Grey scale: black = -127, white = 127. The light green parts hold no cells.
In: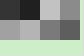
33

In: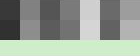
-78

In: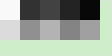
91

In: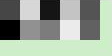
-127

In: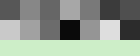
73

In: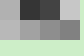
56

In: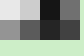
20

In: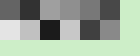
100

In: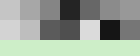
83
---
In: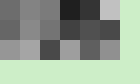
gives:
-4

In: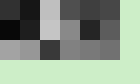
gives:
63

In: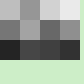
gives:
82

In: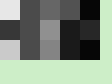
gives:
-25

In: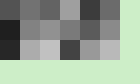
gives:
-28

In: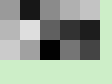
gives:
11

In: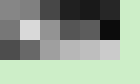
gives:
-56

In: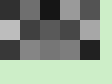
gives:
-106

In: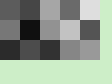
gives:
38

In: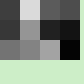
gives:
-36
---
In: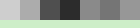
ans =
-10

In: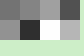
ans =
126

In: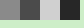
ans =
80

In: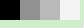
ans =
57

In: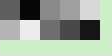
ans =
-54

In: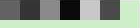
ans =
72

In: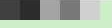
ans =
-6

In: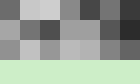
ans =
3

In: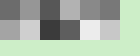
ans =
108

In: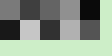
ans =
49
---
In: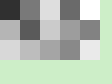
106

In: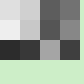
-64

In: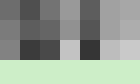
73

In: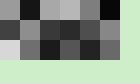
-22

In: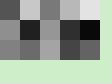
-28

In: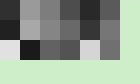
-15

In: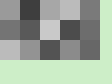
-24

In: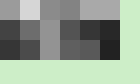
-93

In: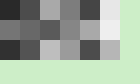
54
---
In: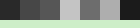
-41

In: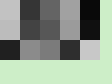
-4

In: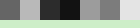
-83

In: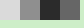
-84

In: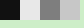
-1

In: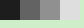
16

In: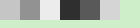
108

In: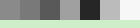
-38

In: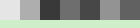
-70

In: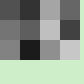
15
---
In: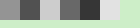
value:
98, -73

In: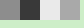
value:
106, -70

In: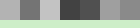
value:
67, -61

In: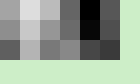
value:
93, -127

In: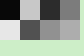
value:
103, -119

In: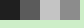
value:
68, -96

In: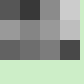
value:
76, -71

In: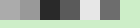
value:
103, -86
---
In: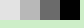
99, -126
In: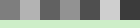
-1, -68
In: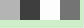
52, -11
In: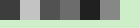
-66, 7
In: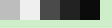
61, -116
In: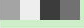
36, -14
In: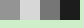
20, -99
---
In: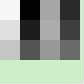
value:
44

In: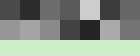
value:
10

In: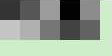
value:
-8

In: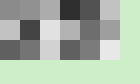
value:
97

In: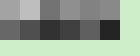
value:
-77

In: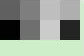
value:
75
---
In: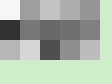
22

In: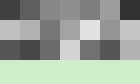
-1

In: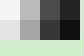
99

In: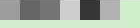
-73

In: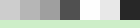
126

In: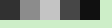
-111

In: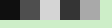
41

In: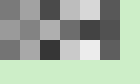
87
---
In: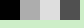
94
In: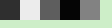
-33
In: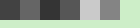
-75
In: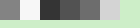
-75
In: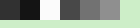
123
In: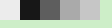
-33
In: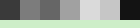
-25
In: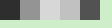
87
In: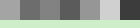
2
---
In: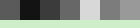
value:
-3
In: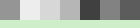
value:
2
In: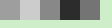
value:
-83
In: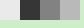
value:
2
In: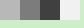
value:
-63
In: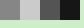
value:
-43
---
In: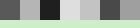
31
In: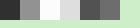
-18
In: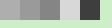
-65
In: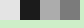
-4
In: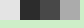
43
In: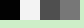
-8
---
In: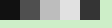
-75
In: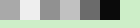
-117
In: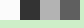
-32
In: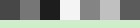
-36
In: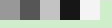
116
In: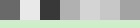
35
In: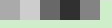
3
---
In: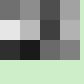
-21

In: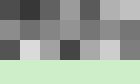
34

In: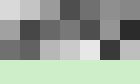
55

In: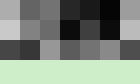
23

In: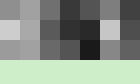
-22

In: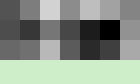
56

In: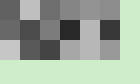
-59

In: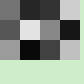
-62

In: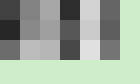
54

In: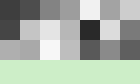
119
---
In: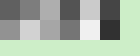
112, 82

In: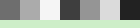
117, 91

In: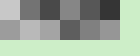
72, 57

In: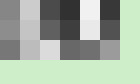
113, 105

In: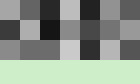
74, 61

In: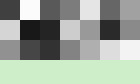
123, 115

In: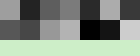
77, 51

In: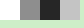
127, 68
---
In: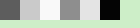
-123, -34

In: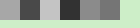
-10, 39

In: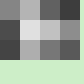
-66, -59

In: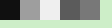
-7, -111

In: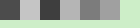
32, -51

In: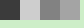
36, -68

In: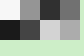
-14, -101

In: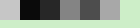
40, 70
